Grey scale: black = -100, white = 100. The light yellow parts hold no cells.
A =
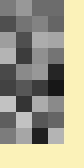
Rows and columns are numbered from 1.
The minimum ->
-82
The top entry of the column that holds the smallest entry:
-15
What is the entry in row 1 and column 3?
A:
-15
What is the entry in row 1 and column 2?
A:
19
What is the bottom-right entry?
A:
41
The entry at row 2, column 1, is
-38
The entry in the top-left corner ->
-3
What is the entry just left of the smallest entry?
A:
-53
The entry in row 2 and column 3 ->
3
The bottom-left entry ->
-3

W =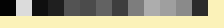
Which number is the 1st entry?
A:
-98
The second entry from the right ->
8
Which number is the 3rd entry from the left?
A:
-88
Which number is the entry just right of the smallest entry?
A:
72

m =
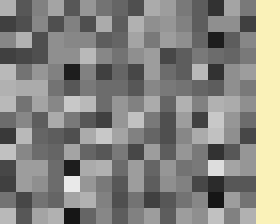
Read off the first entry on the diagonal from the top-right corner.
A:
-5
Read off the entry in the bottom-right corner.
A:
39
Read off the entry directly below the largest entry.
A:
29
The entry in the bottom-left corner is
45
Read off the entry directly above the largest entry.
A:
-77
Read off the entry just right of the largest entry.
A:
18
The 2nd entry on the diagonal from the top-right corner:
12
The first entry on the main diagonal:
39
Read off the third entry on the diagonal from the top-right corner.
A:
-77
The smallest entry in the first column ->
-55
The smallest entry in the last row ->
-83
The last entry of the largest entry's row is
-32
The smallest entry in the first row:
-61
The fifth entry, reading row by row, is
-32
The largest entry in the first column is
51
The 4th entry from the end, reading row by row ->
12
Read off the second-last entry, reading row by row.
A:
1
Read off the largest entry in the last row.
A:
51
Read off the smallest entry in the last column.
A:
-50
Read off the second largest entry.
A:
73

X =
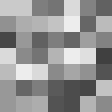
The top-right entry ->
-24
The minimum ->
-50
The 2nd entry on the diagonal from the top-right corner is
-19
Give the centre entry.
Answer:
41
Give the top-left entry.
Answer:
58
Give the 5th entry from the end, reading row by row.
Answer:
36
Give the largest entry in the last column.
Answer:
52
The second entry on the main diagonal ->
36
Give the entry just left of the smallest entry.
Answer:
75
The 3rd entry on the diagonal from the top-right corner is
-19
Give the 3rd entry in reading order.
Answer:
-2
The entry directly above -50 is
3
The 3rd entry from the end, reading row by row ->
-40
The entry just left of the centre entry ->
-8
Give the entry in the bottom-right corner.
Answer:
8

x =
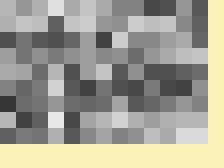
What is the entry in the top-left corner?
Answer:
43
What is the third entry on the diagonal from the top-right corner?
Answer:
23
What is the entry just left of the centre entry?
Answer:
23
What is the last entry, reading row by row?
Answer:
70
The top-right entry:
-31
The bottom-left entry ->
-25
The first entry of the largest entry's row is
43
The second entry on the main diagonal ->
54
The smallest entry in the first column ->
-58
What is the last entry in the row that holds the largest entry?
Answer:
43
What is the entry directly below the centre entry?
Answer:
-9
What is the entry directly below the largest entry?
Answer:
38
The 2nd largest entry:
76
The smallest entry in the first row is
-43
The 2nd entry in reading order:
18
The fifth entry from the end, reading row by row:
12
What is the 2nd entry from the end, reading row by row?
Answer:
70
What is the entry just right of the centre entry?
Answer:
-31
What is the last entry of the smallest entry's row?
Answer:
1
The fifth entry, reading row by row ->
33
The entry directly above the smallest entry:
1

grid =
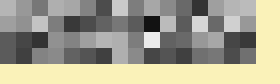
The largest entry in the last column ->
47
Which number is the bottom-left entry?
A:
-29
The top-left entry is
42
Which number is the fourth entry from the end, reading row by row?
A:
-12
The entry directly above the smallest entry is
31
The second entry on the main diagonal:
14
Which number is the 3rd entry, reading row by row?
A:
-7
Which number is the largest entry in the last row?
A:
37
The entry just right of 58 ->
-2
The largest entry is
84
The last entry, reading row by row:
-12
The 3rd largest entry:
63
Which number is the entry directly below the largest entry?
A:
-45
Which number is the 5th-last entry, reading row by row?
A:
-50
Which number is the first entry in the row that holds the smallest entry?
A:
25
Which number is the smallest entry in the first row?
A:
-60
